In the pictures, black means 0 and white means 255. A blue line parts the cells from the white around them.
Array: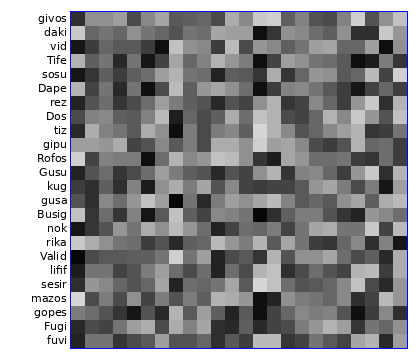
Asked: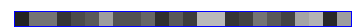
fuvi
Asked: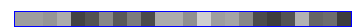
gipu
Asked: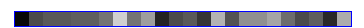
Valid
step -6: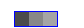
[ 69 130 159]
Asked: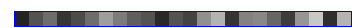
Gusu
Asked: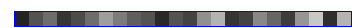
rez

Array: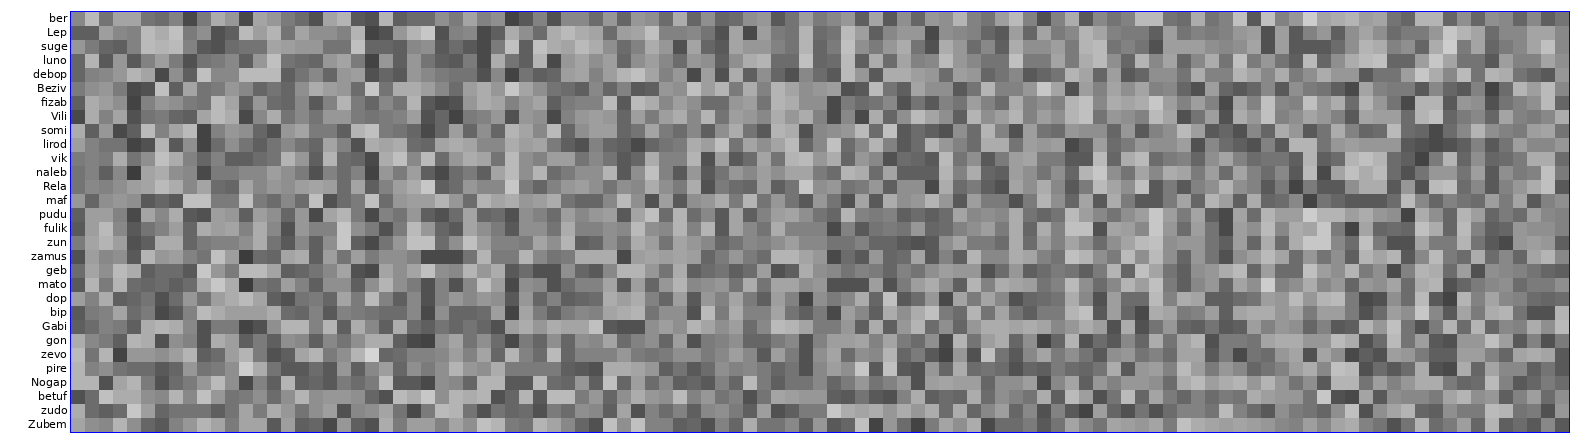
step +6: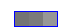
[122 129 157]
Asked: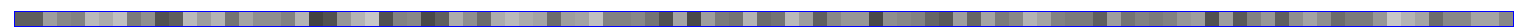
Lep
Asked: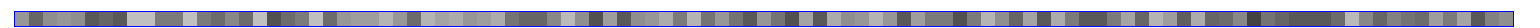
maf
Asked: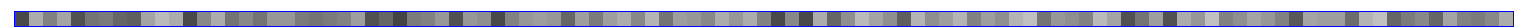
Vili

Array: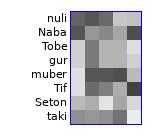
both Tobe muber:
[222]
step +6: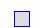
[228]
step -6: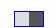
[216  80]
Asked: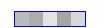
Seton

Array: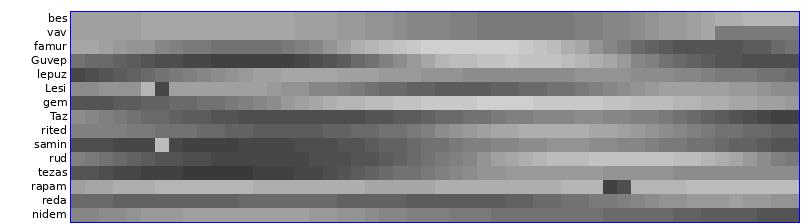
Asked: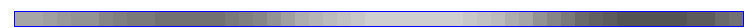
famur
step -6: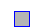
[175]
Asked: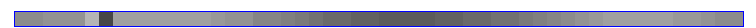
Lesi
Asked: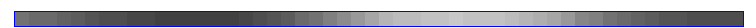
Guvep

